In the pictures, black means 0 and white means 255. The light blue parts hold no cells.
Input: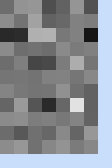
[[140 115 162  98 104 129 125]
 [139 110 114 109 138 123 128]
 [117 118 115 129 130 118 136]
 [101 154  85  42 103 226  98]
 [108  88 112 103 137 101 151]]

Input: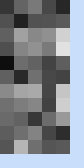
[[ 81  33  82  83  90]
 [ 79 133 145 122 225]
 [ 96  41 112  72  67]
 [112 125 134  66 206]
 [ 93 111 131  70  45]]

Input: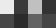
[[71 43 98 69]]

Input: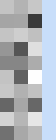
[[165 166  58]
 [150  85 223]
 [195  98 254]
 [102 167 103]
 [113 168 186]]

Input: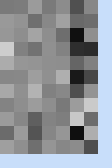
[[153 147 111 136 161 105 109]
 [205 129 114 144 130  46  43]
 [135 136 158 144 175  25  71]
 [131 142 156 142 121 156 202]
 [107 155  84 134 150  15 174]]

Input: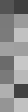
[[122 155]
 [161 159]
 [122 185]
 [149 193]]

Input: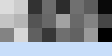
[[196 181  84 104 162 105 131  70]]

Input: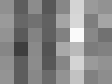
[[154 103 113  97 165 215 126 165]
 [134  62 138  83 169 186 124 129]
 [148  93 136 107 147 194 129 141]]
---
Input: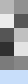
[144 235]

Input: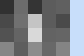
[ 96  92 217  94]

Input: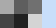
[112  33]

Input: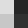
[ 38 199]

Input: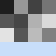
[117 177  86]

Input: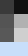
[16 84]

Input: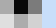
[123 172]

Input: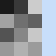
[204 112  83]

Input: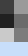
[154  33]
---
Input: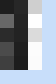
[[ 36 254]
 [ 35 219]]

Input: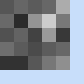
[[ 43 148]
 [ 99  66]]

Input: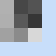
[[ 89  54]
 [139 216]]

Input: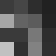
[[ 99  92]
 [ 58 120]]

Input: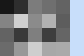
[[207 139]
 [ 57 127]]

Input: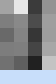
[[137  76]
 [132  54]]

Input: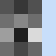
[[135 109]
 [ 30 218]]

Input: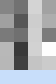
[[ 86 205]
 [112 208]]
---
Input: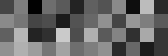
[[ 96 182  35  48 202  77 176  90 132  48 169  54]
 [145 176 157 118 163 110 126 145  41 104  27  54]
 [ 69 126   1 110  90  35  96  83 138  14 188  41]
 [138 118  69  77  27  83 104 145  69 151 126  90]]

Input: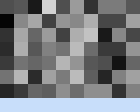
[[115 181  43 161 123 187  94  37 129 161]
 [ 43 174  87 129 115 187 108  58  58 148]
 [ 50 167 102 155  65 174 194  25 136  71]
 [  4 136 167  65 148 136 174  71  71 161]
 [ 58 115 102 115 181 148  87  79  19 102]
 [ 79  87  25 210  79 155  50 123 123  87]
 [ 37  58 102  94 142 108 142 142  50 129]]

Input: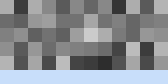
[[128 143  96 114  96 158 203 173 122 102 151 143]
 [108  96 151 158 114 114 166 114 128 102 122 128]
 [143  90 151 108 136 128 122 108  68 188  60 180]
 [180  82 166  74 188  68  60  45  82 166  74 151]
 [173  60 173 136  90 136 102 136  53 173  90 180]]

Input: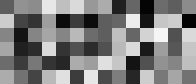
[[ 94 146 140 231 191 218 152 172  32 102   4 108  94 140]
 [172 114  68 185 224  60 231  74 126  38 205 120 166 114]
 [205  68  52 158  12  60  12  94 102 237  19 198 205   4]
 [108  60 120  52  38 172 158 224 198  19  81 146 133 191]
 [166  32  44 218  52  81  44  81 185 218  25 158  87 198]
 [133  19 133 166 133 185 108  94 191 102 211 245  81 218]]

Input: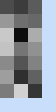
[[123 209  53]
 [195 117 145]
 [152 111 104]
 [138  84 130]
 [ 76  60  91]
 [158  47  97]
 [201  13 172]]

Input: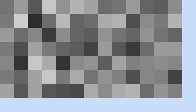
[[122 206  44 108 184 100 108 170 178  79 140 122 178]
 [115 154  87 198 146 178 162 108 115 154 100  93 140]
 [154 108 134  59 140 100  93 146 115 100 146 115 100]
 [122 100 162 198 122 170 115 146 128  79 134 128  66]
 [162  87 162  87  79  73 170 140 170 178 108 146 128]
 [122  79 162 122 100  93  66 154  87  59 108 154 154]
 [134  51 198 170  51 140 146  93 162 128 134 140 134]]

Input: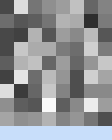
[[ 65 228 109 187 149  78 207 165]
 [ 72 221 117 143 157 193 102 131]
 [ 72 199 171 171 123 109 207 123]
 [ 94 179 193 102 157 102 149 199]
 [165 143 149 179 131 149 117  78]
 [143  94  86 250  94 137 236 157]
 [109  86  94 117 179 171  46 123]
 [ 72  65 179  86 157 137 187  86]
 [221  59 102 199 131  78 137 137]]
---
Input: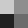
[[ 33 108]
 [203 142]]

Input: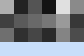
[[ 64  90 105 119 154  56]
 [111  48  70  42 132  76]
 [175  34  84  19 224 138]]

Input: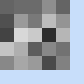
[[ 67 216 202  45 182]
 [ 80 154 121 188 148]
 [100 107 107 142 100]
 [136 167 154  74 129]
 [196 175  93 136 114]]

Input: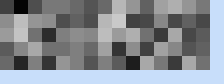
[[ 65   3  78 120 120 105  84 105 183 149  97 161 175 149 120]
 [ 91 135 168 113 113 127 105 161  52 141  65 161 135  84  97]
 [105  37 127  52 149 127  84 127  91  29 168 120  58 168 113]
 [141 189 149 141  78  97  78 183 201  65  72 135  72  97  72]
 [155 195 113  44 127 141 135 189 155 175 113  58 168  72  91]]

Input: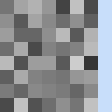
[[ 74 193  82 110 143 117 193]
 [ 95 170 130 123 117 150 157]
 [110 170  74 130 117 130 186]
 [117 164 178 150  67 193  74]
 [123 102 137 130 123 102 137]
 [143  89 164 137 110 143  95]
 [157 102 102 143 186  89 178]
 [186  82 157 157  89 205  53]]

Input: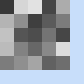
[[ 56 214 226  70 172]
 [124 143 165  97 110]
 [180 143  63  91 124]
 [187 130 103 137 220]
 [194  85  77 116  70]]

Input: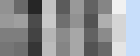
[[118 111  53 187 133 167  83 105 228]
 [126 126  67 181 139 167  98 139 213]
 [146 105  38 194  91 153  98 133 241]
 [153 159  75 201 111 146  83 175 213]]

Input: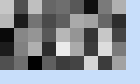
[[  9 135 149  88 183 149  52 199  68]
 [ 28 129 176  44 235 170  60 221 122]
 [ 80 110   1  95  60  68 213  60 162]
 [183  28 116  74  95 170 162 102  44]
 [199  80 191 102 110  88  15 122 176]]

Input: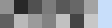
[[ 96 185 155 131 193  68 199]
 [147  40  80 123  88 103 163]]
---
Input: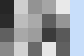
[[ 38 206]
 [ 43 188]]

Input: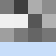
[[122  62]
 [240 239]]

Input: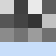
[[214  64]
 [ 86  68]]

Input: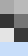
[[169 186]
 [ 52 117]]

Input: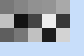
[[120 133]
 [194  19]]

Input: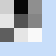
[[207   7]
 [229  83]]
